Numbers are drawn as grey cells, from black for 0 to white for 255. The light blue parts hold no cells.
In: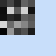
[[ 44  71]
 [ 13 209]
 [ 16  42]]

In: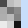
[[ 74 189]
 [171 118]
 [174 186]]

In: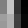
[[128 197]
 [129 197]
 [158 175]]

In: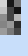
[[210  24]
 [194  67]
 [140  67]]

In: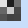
[[225  29]
 [102 202]
 [ 82  65]]

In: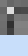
[[120 102]
 [102 221]
 [113  80]]

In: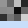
[[148  99]
 [138 141]
 [ 48 119]]

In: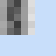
[[165 104]
 [160  81]
 [158  77]]

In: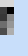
[[215 216]
 [ 61   1]
 [ 55 135]]
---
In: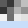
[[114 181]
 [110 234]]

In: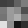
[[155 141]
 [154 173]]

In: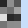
[[110 164]
 [ 41  51]]

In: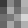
[[171 113]
 [122 158]]

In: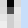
[[ 80 232]
 [207 229]]

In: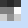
[[127 252]
 [148 205]]

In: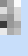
[[172 215]
 [150 212]]
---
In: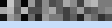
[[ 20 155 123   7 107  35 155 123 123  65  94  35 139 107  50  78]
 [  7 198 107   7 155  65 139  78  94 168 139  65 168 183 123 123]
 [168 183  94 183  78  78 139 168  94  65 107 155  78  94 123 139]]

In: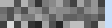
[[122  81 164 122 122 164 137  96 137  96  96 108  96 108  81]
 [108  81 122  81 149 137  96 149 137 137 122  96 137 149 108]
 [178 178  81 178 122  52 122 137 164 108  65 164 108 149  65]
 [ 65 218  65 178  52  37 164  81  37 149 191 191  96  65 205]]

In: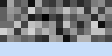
[[109 109 193  68 193 178 124 152  56 193 109  42 109 208  15  84]
 [ 96 152 139  84 208 109 139 109 139 193 139 178  56 165  68 152]
 [ 68 139 124  96 109  56  42 165 152  15  84 178 178  84  96  68]
 [ 96 139  96 139  28  56   3  68  42 124  84 124 124  42 152 109]
 [ 28 165  84 109  15 165  68  56 109  42  84  42  68 124 139  68]
 [208 178  56 165 208 139 178 152  28  96 152  84 124 193 193 124]]

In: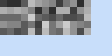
[[174 161 174 161 132  46 118  46 174 174  62 146 174]
 [146 132 132  90 118  62 203 118 161 203 146 132 118]
 [105 105 105 132 203 105  90  76 105  76  76  90 187]
 [ 90 105  76  90 187  76 187 118 105 187 146  76 174]
 [ 62  46  46  90 187 161 146 132  62 118 146  46 161]]

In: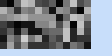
[[133 147 162 178 147 147 147 147  20 106 193 178 133]
 [ 36   4 106 193 178  77  65  93   4 118 193  77 106]
 [ 20 133  93 206 118 162  36  93  65 193  36  51  51]
 [ 51 162  77 147  51  51  51  77 106  36 118  93  20]
 [178 133  51 133 118 178 118  20 147 133  65   4 178]
 [ 51  93  20 106  20  20  93 106 106 193  36 178  65]
 [ 65  36   4  20  20 133 133 162  77 162   4 193  77]]

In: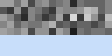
[[ 86  57 147  57 133 117  86  57 147 133 133 147 189 176 101 133]
 [161 147 133 161  73 147 147  57 161 133  28 117 101 117 117 101]
 [161 161 117 161  73 133 147 101 117 133  43 117 101 101 101 133]
 [133 161 101 133 117 117 147 176  86 101  73 101 101  73 101 161]
 [161 133  86  43 133 101  57  86 161  57 217  57 203 147  73 189]]

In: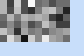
[[180  64 205  79 249 109 123  79 109 109]
 [180  79 192  79  49 123 180 192 123  35]
 [ 95 218 164  20 205 137 234 164 149 109]
 [109 180 123 180 164 180 164  64  35  95]
 [ 95 137  95 149  79 109 192 149  64  64]
 [192 149  49 164 123 137  95 137 149 164]]
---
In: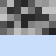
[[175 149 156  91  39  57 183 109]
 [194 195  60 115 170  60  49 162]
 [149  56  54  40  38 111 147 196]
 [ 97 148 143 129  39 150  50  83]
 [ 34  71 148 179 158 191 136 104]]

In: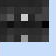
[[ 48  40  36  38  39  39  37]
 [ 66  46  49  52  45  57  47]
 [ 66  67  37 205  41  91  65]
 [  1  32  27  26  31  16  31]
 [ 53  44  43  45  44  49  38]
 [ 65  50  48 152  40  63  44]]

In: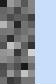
[[133  87 130 154  28]
 [130 117  71 114 102]
 [ 63  94  93  78 107]
 [ 95 115  39 129 182]
 [126 114  95 122 119]
 [ 93 128 112  46 103]
 [ 48  94 156 194  83]
 [208 109  54 155 148]
 [134 119 102 129 141]
 [109  25  79 104  76]
 [144 194 106 152  84]
 [116 116  71  57 111]]

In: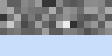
[[ 94 134 140 138  98  88  97 136  52  54 154 125 136  96  95 156]
 [173 128 160 162 111 139 149 100 172 110 114 117 130 105 169 154]
 [ 88 142  98  87  96 128 145 126 102 148  94 122  90 172 118  54]
 [165  95 151 127  86  48 236 181  80 105 158  98  75 135 202 147]
 [139 121 101  82 109 125 127  91  93 157 105  97  99 122 115  97]]

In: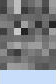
[[157  80 131 108  92 189 138  72]
 [146  65 101  83  59 188 121  64]
 [ 98 111  99 106 109  95 103 115]
 [ 38 106  50 117 161  61 124 129]
 [161  74 113  91  35 201 109  63]
 [130 112 133 106 107 114 109 107]
 [148 120 158 156 137 167 148  99]
 [ 91 145 114 126 112  61  82 139]
 [ 98 106 101 110 125 103 117 112]
 [101  85  92 126 146 152 156  92]]

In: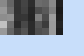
[[ 31 137 103 108  45  68  51 101 137]
 [ 25 127  89  77  39  65  50 111 152]
 [ 29 157  76 127  37  54  52 145 141]
 [ 35 154  60  85  43  72  43 111 193]
 [ 29 154  85  78  43  83  64 100 153]]
